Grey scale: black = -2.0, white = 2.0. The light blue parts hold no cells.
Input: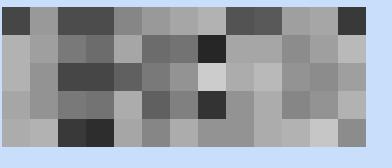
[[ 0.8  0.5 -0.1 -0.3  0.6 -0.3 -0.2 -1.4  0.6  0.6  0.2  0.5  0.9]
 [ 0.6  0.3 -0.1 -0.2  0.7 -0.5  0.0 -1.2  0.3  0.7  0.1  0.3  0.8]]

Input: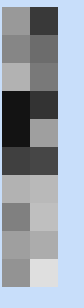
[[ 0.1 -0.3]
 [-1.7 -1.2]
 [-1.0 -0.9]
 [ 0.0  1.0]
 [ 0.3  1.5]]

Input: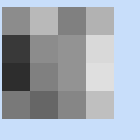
[[-1.1  0.2  0.3  1.4]
 [-0.1 -0.4  0.1  1.0]]

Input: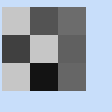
[[-1.0  1.1 -0.5]]

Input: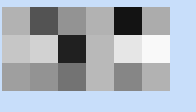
[[ 1.1  1.3 -1.5  0.9  1.6  1.9]]

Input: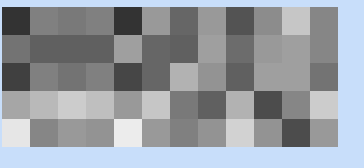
[[-0.2 -0.5 -0.5 -0.5  0.5 -0.4 -0.5  0.5 -0.3  0.4  0.5  0.1]
 [ 0.6  0.9  1.2  1.0  0.4  1.1 -0.1 -0.5  0.8 -0.8  0.1  1.2]]

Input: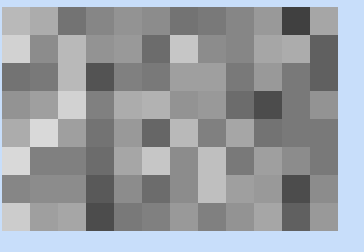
[[ 1.3  0.2  0.9  0.3  0.4 -0.3  1.1  0.2  0.1  0.6  0.7 -0.5]
 [ 0.3  0.5  1.3  0.0  0.7  0.8  0.3  0.4 -0.3 -0.8 -0.1  0.3]
 [ 1.4  0.0  0.0 -0.3  0.6  1.1  0.2  1.0 -0.1  0.5  0.2 -0.1]
 [ 1.2  0.5  0.6 -0.8 -0.1  0.0  0.4  0.0  0.3  0.6 -0.5  0.4]]

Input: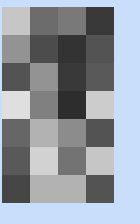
[[ 0.3 -0.8 -1.2 -0.7]
 [ 1.5  0.0 -1.3  1.2]
 [-0.6  1.3 -0.2  1.1]]

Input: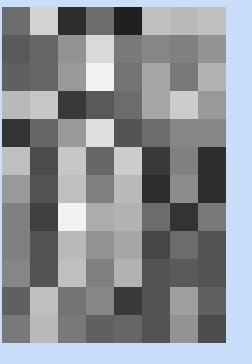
[[-0.6 -0.4  0.3  1.4 -0.1  0.1  0.0  0.3]
 [ 0.9  1.1 -1.1 -0.6 -0.3  0.6  1.2  0.4]
 [ 1.0 -0.8  1.1 -0.4  1.2 -1.1  0.0 -1.3]
 [ 0.0 -1.0  1.8  0.7  0.8 -0.3 -1.2 -0.1]
 [ 0.1 -0.7  1.0  0.0  0.8 -0.7 -0.6 -0.7]
 [-0.1  0.9 -0.1 -0.5 -0.4 -0.7  0.3 -0.8]]
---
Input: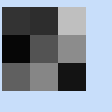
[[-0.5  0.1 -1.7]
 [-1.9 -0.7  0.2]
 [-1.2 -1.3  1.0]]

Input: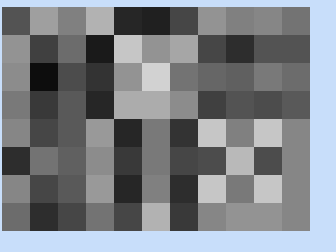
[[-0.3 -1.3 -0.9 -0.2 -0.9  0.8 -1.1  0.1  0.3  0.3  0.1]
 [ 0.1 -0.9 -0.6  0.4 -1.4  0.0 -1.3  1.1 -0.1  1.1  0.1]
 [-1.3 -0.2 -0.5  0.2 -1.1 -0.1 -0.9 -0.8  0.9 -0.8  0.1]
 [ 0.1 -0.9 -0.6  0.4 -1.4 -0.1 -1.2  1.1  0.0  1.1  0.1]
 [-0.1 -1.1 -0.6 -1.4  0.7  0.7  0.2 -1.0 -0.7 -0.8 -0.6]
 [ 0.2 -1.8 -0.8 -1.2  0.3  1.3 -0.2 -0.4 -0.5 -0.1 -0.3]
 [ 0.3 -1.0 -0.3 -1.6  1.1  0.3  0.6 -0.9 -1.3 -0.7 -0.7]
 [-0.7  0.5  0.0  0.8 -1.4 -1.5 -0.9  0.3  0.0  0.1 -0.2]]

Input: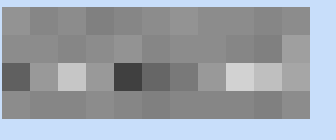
[[ 0.2  0.1  0.1  0.2  0.1  0.0  0.1  0.1  0.1  0.0  0.2]
 [-0.5  0.4  1.1  0.4 -1.0 -0.4 -0.1  0.4  1.3  1.0  0.6]
 [ 0.2  0.2  0.1  0.2  0.3  0.1  0.2  0.2  0.1  0.0  0.5]
 [ 0.3  0.1  0.2  0.0  0.1  0.2  0.3  0.2  0.2  0.1  0.2]]

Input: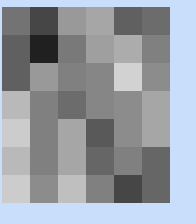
[[ 1.2  0.2  1.0  0.0 -0.9 -0.4]
 [ 0.9  0.0  0.6 -0.4  0.0 -0.4]
 [ 1.2  0.0  0.6 -0.6  0.2  0.6]
 [ 0.9  0.0 -0.3  0.1  0.2  0.6]
 [-0.5  0.4  0.0  0.1  1.3  0.2]
 [-0.5 -1.5 -0.1  0.5  0.7  0.0]
 [-0.2 -0.9  0.4  0.6 -0.5 -0.3]]

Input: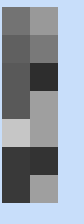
[[-1.1  0.5]
 [-1.1 -1.2]
 [ 1.1  0.5]
 [-0.6  0.5]
 [-0.6 -1.3]
 [-0.5 -0.1]
 [-0.2  0.4]]

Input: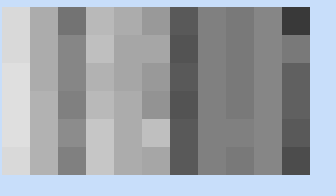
[[ 1.4  0.8  0.0  1.1  0.7  0.6 -0.6  0.0 -0.1  0.1 -0.8]
 [ 1.5  0.8  0.2  1.1  0.7  1.0 -0.6  0.0  0.0  0.1 -0.6]
 [ 1.5  0.8  0.0  0.9  0.7  0.3 -0.7  0.0 -0.1  0.1 -0.5]
 [ 1.5  0.7  0.1  0.8  0.6  0.4 -0.6  0.0 -0.1  0.1 -0.5]
 [ 1.4  0.7  0.1  1.0  0.6  0.6 -0.7  0.0 -0.1  0.1 -0.1]
 [ 1.4  0.7 -0.2  0.9  0.7  0.4 -0.6  0.0 -0.1  0.1 -1.1]]
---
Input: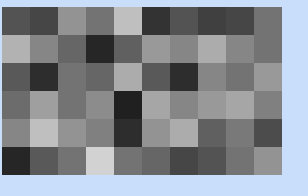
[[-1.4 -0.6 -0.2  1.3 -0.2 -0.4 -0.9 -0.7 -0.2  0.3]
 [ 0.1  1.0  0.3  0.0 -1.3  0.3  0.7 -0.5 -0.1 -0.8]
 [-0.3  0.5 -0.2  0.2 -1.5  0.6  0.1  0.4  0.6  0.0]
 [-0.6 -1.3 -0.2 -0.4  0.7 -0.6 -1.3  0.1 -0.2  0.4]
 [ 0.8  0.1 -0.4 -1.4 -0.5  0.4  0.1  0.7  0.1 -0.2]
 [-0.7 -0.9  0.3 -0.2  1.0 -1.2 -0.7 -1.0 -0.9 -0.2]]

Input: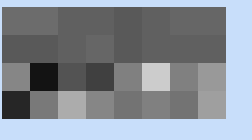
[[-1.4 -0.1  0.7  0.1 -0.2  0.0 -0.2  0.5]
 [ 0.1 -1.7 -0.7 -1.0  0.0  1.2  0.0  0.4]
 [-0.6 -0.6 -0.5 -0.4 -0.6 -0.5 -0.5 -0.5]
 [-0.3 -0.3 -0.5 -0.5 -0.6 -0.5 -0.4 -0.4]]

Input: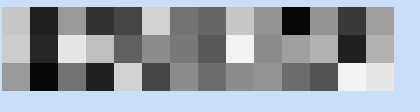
[[ 0.4 -1.9 -0.2 -1.5  1.3 -0.9  0.2 -0.3  0.2  0.3 -0.3 -0.7  1.8  1.6]
 [ 1.2 -1.4  1.6  1.0 -0.5  0.2 -0.1 -0.6  1.8  0.2  0.5  0.8 -1.5  0.8]
 [ 1.1 -1.5  0.4 -1.2 -0.9  1.3 -0.2 -0.4  1.1  0.3 -1.9  0.3 -1.1  0.5]]

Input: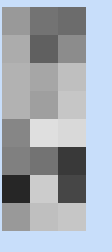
[[ 0.4  1.0  1.1]
 [-1.4  1.2 -0.9]
 [ 0.0 -0.2 -1.1]
 [ 0.1  1.5  1.4]
 [ 0.8  0.5  1.1]
 [ 0.8  0.6  1.0]
 [ 0.7 -0.5  0.2]
 [ 0.4 -0.2 -0.3]]

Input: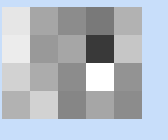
[[ 0.8  1.3  0.1  0.6  0.2]
 [ 1.3  0.7  0.2  2.0  0.3]
 [ 1.7  0.4  0.6 -1.1  1.1]
 [ 1.6  0.6  0.2 -0.1  0.8]]

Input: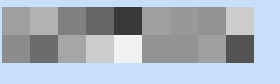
[[ 0.2 -0.3  0.6  1.2  1.8  0.3  0.3  0.5 -0.7]
 [ 0.5  0.8  0.0 -0.4 -1.1  0.5  0.4  0.3  1.2]]

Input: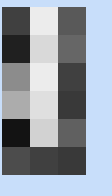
[[-0.8 -1.0 -1.1]
 [-1.7  1.3 -0.5]
 [ 0.7  1.5 -1.1]
 [ 0.2  1.7 -1.0]
 [-1.5  1.4 -0.4]
 [-1.0  1.7 -0.6]]
